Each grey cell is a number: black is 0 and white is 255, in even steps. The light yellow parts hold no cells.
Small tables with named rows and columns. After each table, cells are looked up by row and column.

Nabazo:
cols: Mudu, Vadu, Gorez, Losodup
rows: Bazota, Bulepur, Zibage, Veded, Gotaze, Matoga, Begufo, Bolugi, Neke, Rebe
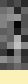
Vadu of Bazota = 58
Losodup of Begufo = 136
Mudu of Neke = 144
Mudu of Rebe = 73
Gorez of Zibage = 150
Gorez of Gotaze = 29
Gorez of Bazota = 76
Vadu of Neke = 118
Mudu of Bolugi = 57
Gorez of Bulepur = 38
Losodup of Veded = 83
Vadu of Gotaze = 103
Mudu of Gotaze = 94
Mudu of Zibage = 130
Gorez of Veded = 6
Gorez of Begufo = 192
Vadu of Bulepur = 126
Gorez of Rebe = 106
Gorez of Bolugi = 122

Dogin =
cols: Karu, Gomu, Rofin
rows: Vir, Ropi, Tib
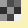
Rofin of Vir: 107
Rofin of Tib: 239
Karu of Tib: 146
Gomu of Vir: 76
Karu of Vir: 156
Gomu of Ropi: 148
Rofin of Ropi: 47

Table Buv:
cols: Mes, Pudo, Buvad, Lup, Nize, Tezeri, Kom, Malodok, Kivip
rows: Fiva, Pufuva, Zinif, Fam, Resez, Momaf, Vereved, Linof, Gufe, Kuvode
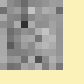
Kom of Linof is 162
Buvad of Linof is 126
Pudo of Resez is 110
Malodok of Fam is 162
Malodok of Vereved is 172
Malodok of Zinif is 155
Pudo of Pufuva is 145
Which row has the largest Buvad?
Fam

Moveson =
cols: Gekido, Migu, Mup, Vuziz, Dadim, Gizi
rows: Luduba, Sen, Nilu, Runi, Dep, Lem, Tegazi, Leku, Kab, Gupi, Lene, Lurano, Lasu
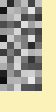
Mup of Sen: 174
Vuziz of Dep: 80
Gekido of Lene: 33
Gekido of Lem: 25
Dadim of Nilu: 99
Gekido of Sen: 21
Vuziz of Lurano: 163
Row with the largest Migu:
Lem

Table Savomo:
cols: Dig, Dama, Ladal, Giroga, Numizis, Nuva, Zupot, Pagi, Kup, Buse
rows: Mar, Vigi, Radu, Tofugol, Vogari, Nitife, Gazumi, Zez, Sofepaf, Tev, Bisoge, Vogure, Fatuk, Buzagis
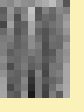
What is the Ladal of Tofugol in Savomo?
90
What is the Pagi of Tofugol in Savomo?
114
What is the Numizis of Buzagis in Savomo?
25
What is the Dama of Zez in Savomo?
94
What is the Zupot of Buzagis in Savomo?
65
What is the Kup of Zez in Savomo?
124
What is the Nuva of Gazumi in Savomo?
122
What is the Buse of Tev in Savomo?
166
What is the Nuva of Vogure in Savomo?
121
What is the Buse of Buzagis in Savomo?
172
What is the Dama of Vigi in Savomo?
150
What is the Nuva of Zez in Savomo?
114
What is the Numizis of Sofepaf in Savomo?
102

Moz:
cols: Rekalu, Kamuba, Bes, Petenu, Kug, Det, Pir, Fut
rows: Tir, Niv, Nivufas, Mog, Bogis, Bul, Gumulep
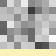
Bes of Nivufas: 141
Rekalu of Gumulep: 191
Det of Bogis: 187
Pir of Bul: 196
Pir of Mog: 202
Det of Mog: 181
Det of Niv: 118
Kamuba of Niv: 172
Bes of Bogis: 159
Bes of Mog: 180
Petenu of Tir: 236
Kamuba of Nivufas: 191
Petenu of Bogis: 122
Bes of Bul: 196
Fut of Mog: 179
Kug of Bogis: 106
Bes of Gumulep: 141
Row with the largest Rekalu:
Bul

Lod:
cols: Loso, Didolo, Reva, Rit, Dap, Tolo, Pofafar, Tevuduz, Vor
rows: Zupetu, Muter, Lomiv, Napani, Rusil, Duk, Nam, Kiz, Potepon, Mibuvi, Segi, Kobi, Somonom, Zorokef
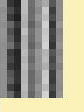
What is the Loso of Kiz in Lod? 145
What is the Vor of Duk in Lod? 141
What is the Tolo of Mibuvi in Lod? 148
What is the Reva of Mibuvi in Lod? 41
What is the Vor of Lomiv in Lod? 140
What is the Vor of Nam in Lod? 149
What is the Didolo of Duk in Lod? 96
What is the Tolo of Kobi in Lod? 136
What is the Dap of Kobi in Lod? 106
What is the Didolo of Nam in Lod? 112
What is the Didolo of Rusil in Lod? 82

